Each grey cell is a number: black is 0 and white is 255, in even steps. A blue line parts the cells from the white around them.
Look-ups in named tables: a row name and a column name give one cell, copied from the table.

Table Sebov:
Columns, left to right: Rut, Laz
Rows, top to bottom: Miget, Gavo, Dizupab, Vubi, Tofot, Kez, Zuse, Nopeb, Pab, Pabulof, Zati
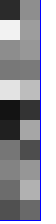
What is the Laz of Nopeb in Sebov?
77
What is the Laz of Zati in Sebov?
105
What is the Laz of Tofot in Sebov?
189
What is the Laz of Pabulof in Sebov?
177
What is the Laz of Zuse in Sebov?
166
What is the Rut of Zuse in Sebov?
32
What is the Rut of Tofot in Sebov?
227
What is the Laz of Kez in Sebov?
51
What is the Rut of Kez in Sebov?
19
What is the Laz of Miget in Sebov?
142
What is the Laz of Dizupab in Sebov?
151
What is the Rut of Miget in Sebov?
43
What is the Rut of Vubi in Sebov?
120
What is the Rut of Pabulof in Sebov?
108
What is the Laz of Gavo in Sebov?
157
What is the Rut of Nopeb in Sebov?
118
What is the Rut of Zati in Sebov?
80
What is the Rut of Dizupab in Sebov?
141
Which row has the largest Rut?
Gavo

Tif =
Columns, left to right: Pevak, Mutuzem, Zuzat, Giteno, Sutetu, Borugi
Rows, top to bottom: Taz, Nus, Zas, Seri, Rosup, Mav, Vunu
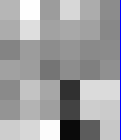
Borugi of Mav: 203
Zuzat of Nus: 162
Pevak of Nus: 172
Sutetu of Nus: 161
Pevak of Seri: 161
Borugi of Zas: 139
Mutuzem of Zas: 156
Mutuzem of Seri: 157
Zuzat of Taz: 156
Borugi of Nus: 136
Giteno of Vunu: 10
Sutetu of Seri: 128
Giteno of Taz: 215
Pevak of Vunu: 205
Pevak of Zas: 132
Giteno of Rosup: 48
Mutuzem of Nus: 222

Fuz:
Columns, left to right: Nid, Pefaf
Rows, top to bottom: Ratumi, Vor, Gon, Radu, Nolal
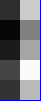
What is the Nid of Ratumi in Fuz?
46
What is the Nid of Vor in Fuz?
7
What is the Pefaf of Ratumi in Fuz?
204
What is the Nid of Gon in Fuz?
27
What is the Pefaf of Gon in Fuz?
165
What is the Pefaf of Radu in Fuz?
250
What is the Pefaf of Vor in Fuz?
128
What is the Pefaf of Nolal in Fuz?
185
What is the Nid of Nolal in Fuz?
51
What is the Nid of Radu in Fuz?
69

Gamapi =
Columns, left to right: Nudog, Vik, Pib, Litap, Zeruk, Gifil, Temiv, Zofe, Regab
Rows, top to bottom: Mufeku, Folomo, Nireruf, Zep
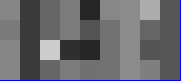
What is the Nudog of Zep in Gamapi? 134
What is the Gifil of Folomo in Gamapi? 114
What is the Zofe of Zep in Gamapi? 127
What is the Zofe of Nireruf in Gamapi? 84
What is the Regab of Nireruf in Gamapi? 86
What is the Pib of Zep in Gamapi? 102
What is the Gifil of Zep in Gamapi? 114
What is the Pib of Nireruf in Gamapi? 204
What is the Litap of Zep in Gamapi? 124
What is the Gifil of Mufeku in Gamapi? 135
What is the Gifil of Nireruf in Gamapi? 114
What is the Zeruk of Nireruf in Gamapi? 38
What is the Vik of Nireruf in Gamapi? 59
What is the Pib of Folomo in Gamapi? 102
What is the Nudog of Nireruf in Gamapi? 134
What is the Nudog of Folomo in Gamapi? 123
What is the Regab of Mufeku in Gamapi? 86
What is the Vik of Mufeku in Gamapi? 59
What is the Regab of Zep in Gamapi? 86
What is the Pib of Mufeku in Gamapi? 102
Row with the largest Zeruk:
Zep

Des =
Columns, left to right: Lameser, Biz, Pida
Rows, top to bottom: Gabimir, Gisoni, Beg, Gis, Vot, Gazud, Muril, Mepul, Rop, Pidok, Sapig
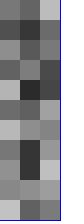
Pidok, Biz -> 143
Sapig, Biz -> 97
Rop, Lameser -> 145
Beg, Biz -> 89
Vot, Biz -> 43
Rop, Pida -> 191
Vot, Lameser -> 180
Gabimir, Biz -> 100
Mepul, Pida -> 151
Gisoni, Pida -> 107
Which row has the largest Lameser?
Sapig

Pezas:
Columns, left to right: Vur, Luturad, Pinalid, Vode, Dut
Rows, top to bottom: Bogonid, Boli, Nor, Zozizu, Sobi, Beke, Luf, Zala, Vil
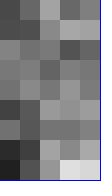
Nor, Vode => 83
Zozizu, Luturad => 125
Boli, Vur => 76
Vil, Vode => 223
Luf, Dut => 129
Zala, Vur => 43
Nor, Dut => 101
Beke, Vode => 145
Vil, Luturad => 82
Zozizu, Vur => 120
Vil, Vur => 32
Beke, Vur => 66
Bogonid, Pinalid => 163
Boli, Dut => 162
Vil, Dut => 215
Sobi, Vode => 149
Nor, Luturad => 113

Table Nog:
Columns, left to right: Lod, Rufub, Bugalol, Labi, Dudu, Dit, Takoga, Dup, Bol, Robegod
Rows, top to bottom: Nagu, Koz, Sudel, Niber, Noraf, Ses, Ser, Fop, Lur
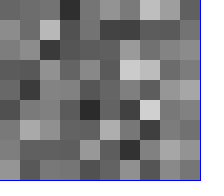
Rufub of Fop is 96
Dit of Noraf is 101
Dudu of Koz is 115
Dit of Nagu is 147
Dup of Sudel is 113
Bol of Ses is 120
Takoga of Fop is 50
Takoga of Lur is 144
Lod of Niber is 91
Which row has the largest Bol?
Fop

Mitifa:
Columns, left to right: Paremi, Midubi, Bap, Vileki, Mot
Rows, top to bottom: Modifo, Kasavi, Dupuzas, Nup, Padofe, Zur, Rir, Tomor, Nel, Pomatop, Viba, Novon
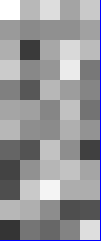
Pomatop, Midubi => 201
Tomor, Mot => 64
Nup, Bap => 150
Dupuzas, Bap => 167
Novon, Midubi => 117
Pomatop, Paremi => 78
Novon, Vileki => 131
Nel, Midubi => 145
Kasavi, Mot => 161
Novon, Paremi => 52
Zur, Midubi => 160
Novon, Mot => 222
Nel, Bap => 182
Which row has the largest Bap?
Pomatop

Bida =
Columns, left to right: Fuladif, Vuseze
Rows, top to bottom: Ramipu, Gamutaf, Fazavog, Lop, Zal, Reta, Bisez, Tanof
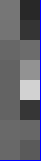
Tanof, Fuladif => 104
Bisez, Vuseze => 103
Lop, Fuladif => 99
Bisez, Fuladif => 105
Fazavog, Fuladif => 103
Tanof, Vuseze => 90
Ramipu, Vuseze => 40
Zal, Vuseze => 210
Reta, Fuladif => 99
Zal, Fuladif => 99
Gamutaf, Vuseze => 52
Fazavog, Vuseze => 108
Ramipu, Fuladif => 118
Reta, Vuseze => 54
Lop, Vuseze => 146
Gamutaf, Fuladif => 116
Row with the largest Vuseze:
Zal

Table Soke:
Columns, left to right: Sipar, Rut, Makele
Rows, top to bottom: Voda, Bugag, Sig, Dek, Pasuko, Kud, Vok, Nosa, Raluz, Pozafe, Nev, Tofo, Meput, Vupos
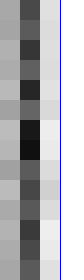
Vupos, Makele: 224
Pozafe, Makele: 208
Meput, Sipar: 172
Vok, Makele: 237
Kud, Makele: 217
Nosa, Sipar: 182
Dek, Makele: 220
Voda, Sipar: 168
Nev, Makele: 219
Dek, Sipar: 172
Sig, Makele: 222
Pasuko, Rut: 38
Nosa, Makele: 234
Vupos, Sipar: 167
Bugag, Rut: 91
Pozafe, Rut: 71
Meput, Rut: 73
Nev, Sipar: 170
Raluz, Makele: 219

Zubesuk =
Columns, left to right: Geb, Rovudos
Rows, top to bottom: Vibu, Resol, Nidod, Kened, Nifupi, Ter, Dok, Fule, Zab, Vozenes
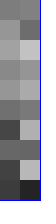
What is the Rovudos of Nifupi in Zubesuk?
170
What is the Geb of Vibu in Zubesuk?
125
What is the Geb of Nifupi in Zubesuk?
150
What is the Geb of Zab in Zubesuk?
66
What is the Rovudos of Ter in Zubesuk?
121
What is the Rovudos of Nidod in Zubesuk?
194
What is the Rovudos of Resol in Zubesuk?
109
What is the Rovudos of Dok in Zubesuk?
176
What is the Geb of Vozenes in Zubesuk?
60
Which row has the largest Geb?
Nidod

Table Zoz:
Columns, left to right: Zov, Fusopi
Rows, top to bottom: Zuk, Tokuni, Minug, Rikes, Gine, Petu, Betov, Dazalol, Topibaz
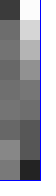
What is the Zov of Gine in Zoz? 111
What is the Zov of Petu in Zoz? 116
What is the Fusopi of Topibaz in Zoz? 35
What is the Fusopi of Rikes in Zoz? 145
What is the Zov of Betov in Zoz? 103
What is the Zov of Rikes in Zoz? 104
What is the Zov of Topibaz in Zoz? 121
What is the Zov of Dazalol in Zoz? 135
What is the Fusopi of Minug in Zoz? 180
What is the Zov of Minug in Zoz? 115
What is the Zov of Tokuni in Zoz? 109
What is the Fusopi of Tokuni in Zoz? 214
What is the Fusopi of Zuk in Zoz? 252

